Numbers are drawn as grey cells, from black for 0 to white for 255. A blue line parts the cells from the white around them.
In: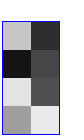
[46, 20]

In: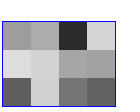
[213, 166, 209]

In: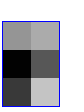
[171, 2]

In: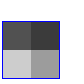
[59, 205]

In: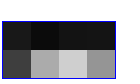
[20, 207]

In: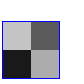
[90, 25]

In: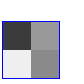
[153, 239]
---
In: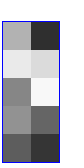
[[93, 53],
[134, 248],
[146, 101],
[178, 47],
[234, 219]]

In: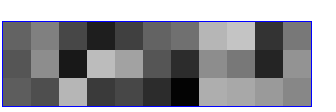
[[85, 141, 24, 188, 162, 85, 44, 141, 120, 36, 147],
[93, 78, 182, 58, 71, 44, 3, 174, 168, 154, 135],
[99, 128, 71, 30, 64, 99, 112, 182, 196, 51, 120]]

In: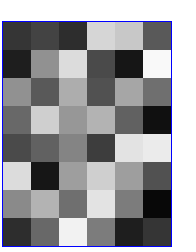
[[30, 145, 220, 74, 22, 249],
[45, 104, 242, 124, 30, 53],
[53, 67, 45, 214, 200, 89],
[74, 97, 132, 61, 227, 235],
[104, 207, 151, 179, 97, 16],
[138, 179, 111, 227, 124, 8],
[145, 89, 173, 81, 166, 111],
[220, 22, 158, 207, 158, 81]]

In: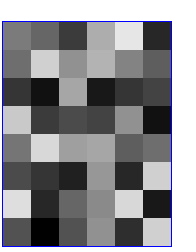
[[53, 17, 166, 24, 53, 67],
[75, 53, 32, 151, 39, 208],
[82, 1, 82, 145, 46, 208],
[110, 208, 145, 179, 131, 94],
[117, 216, 159, 166, 94, 110],
[123, 102, 59, 173, 230, 39],
[201, 59, 75, 67, 145, 17],
[222, 39, 102, 138, 216, 24]]

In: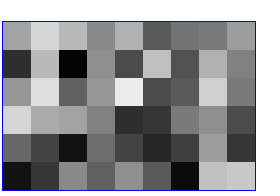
[[18, 54, 137, 96, 143, 89, 11, 192, 200],
[46, 185, 4, 143, 75, 192, 81, 177, 129],
[103, 68, 18, 109, 68, 38, 62, 157, 54],
[151, 222, 96, 151, 235, 75, 89, 207, 122],
[163, 214, 185, 137, 177, 89, 115, 122, 157],
[214, 170, 163, 129, 46, 54, 122, 143, 75]]

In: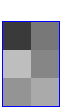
[[58, 120],
[148, 170],
[190, 134]]

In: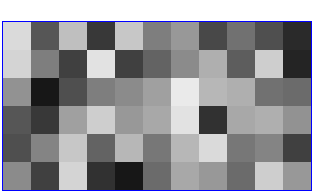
[[79, 132, 199, 99, 183, 119, 183, 218, 119, 132, 64],
[86, 56, 160, 206, 152, 168, 226, 49, 168, 175, 146],
[139, 64, 212, 49, 23, 107, 168, 152, 107, 206, 152],
[146, 23, 79, 126, 139, 160, 234, 183, 175, 113, 107],
[212, 126, 64, 226, 64, 99, 139, 175, 93, 206, 36],
[218, 86, 191, 56, 199, 126, 152, 72, 113, 79, 42]]

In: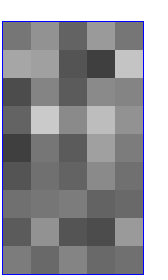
[[63, 118, 91, 160, 124],
[76, 132, 91, 138, 132],
[84, 112, 99, 138, 112],
[91, 146, 84, 76, 154],
[99, 202, 138, 189, 146],
[112, 118, 124, 99, 105],
[118, 146, 99, 154, 118],
[124, 105, 132, 105, 112],
[166, 160, 84, 63, 196]]
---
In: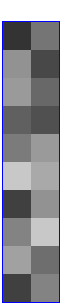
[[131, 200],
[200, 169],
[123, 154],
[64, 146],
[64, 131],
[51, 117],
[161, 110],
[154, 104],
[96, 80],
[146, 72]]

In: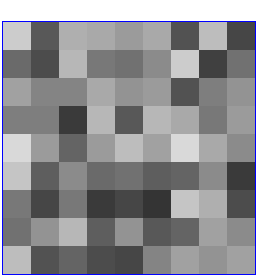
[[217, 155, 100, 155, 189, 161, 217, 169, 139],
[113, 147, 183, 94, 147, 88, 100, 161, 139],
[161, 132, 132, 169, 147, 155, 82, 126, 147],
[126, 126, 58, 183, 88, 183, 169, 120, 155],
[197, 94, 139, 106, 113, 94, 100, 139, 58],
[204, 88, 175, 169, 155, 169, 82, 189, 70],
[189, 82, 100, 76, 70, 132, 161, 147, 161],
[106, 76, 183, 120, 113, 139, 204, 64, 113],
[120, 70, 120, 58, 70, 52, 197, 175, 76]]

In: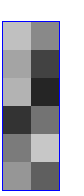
[[123, 199],
[192, 137],
[51, 115],
[150, 95],
[164, 66],
[179, 37]]

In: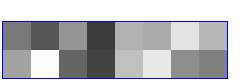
[[163, 252, 101, 67, 192, 233, 141, 128],
[121, 86, 149, 60, 177, 170, 227, 184]]

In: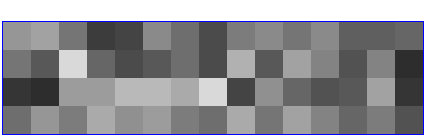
[[150, 162, 117, 60, 68, 138, 110, 75, 124, 138, 117, 138, 95, 95, 102],
[110, 150, 124, 170, 144, 156, 124, 110, 170, 117, 162, 131, 102, 124, 82],
[117, 88, 217, 102, 75, 88, 110, 75, 177, 88, 162, 131, 82, 131, 45],
[53, 45, 156, 156, 185, 185, 170, 217, 68, 144, 102, 82, 88, 162, 53]]

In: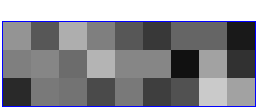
[[127, 134, 108, 180, 134, 134, 17, 162, 49],
[41, 121, 115, 74, 121, 62, 81, 202, 162],
[148, 87, 174, 127, 87, 56, 101, 101, 25]]

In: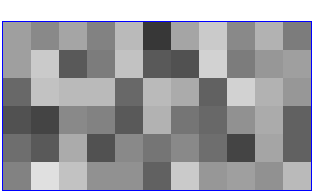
[[130, 224, 194, 145, 145, 97, 202, 151, 159, 145, 186],
[159, 202, 89, 124, 194, 89, 81, 210, 124, 151, 159],
[104, 194, 186, 186, 104, 186, 171, 97, 210, 178, 151],
[159, 137, 165, 130, 186, 55, 165, 202, 137, 178, 124],
[110, 89, 171, 81, 137, 117, 137, 110, 68, 165, 97],
[81, 68, 137, 130, 89, 178, 117, 104, 145, 171, 97]]

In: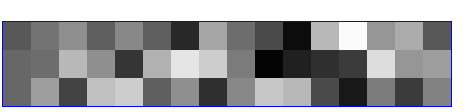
[[103, 158, 67, 192, 205, 95, 143, 47, 136, 199, 184, 74, 24, 123, 59, 130],
[88, 115, 143, 95, 136, 95, 40, 165, 109, 74, 12, 184, 251, 150, 171, 88],
[103, 109, 184, 143, 53, 177, 229, 205, 123, 4, 32, 47, 59, 221, 150, 158]]
